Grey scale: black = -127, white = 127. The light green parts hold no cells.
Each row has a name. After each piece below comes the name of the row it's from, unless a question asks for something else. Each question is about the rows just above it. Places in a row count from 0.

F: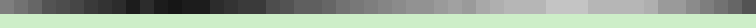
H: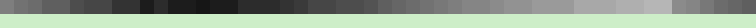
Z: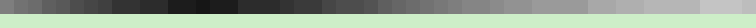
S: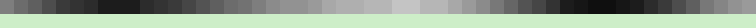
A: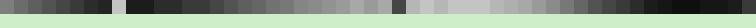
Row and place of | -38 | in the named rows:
Z, 4
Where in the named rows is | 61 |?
Z, 53
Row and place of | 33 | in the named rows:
F, 32
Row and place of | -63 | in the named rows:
Z, 7
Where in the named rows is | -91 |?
A, 7

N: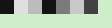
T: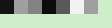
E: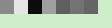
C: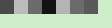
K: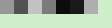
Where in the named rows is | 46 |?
K, 6
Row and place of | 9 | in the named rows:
E, 0
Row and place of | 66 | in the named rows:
K, 2
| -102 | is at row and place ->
K, 5
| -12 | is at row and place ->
E, 5
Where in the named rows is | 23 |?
K, 0

